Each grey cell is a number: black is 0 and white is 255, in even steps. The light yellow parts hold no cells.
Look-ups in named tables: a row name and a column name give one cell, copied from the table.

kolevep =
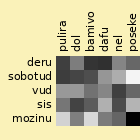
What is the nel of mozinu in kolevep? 101
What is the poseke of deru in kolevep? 103
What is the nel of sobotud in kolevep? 173
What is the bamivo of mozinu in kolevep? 216
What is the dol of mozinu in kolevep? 127
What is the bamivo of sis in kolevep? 92
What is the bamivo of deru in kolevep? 52
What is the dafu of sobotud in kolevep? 150
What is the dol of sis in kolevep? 67
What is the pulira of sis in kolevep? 118
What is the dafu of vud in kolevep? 134
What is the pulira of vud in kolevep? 152
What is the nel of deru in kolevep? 133
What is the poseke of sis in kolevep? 180
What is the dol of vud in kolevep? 152
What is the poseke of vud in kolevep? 103

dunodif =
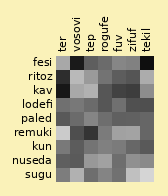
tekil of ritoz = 172
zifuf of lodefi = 80
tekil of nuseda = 138
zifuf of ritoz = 85
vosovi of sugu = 177
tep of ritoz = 154
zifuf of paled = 97
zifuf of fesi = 129
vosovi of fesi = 26
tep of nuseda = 152
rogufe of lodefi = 86
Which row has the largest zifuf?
sugu

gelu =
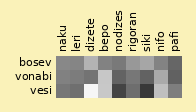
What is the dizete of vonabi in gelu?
115
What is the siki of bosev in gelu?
166
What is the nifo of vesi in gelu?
191
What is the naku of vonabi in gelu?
129
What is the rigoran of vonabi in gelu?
119
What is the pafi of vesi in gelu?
126
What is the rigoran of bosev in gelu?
152
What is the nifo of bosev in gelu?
131
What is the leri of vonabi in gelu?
124
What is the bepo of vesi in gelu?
200
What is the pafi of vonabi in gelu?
97
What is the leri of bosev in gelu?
133
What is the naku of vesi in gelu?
119
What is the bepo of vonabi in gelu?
199
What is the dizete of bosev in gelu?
179
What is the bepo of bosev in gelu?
130
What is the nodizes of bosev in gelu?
121
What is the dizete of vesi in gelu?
246
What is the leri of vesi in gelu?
111

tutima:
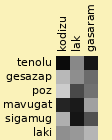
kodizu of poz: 204
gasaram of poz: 113
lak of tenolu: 136
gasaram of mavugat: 160
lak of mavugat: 26
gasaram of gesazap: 107
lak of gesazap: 142
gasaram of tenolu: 22
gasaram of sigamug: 80
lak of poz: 73
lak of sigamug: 21
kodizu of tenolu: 11
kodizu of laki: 143
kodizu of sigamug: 175
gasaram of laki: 181
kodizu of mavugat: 36
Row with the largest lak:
laki

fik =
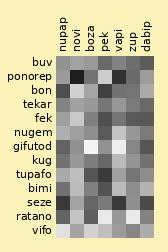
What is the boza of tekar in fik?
153
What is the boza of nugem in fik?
143
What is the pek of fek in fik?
80
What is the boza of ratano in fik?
94
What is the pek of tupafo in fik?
58
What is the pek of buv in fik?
105
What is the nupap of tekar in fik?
132
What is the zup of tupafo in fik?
117
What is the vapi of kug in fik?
185
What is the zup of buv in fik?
110

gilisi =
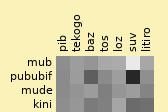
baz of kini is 123
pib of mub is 142
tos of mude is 127
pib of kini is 142
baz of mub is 149
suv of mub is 234
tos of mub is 168
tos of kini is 128
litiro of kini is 112
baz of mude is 156
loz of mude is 149
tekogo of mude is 148
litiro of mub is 167
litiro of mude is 132

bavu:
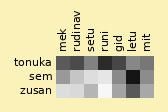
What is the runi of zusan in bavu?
247
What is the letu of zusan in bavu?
89
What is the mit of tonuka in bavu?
119
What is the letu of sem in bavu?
21
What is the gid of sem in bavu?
137
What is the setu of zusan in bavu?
181
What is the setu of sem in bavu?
221
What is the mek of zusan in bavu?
221
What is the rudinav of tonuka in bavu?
75

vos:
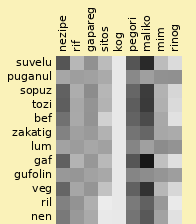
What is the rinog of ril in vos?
234
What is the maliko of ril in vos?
97
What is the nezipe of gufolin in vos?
152
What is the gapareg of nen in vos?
170
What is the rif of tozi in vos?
168
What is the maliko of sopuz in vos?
60
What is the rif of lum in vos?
156
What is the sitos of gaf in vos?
185
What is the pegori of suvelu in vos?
85
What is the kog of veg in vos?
232
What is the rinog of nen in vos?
225
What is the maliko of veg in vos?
50
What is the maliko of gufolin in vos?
141
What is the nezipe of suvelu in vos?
85
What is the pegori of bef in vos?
99
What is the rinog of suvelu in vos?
219
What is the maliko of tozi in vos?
58
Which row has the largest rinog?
ril

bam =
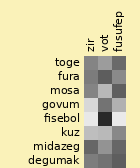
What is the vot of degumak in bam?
114
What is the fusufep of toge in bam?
106
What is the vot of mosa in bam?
184
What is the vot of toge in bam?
156
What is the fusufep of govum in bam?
177
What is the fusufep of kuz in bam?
136
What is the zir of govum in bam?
216
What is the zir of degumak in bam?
125
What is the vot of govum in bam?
115
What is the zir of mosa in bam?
132
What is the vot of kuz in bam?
185
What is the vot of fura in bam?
93
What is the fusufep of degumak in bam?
94
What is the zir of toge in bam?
132

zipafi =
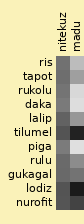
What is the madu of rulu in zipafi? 140
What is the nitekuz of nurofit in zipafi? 85
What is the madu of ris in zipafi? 188
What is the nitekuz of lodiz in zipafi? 84
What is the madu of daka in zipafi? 221
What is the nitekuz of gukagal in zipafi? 105
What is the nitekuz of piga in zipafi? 123

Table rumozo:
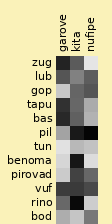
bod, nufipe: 120
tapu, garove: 49
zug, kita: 91
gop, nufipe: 85
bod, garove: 173
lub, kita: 129
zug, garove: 35
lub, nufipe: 93
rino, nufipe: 205
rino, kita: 9
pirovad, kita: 66
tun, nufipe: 194
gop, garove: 200
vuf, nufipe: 73
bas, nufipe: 178
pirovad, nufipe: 103
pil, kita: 25
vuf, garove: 60
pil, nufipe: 4
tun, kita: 184
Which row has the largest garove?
tun

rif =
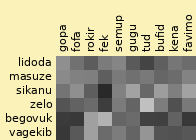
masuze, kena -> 108
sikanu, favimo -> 162
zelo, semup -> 123
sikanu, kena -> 127
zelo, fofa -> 98
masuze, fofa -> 129
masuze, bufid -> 102
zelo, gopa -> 84

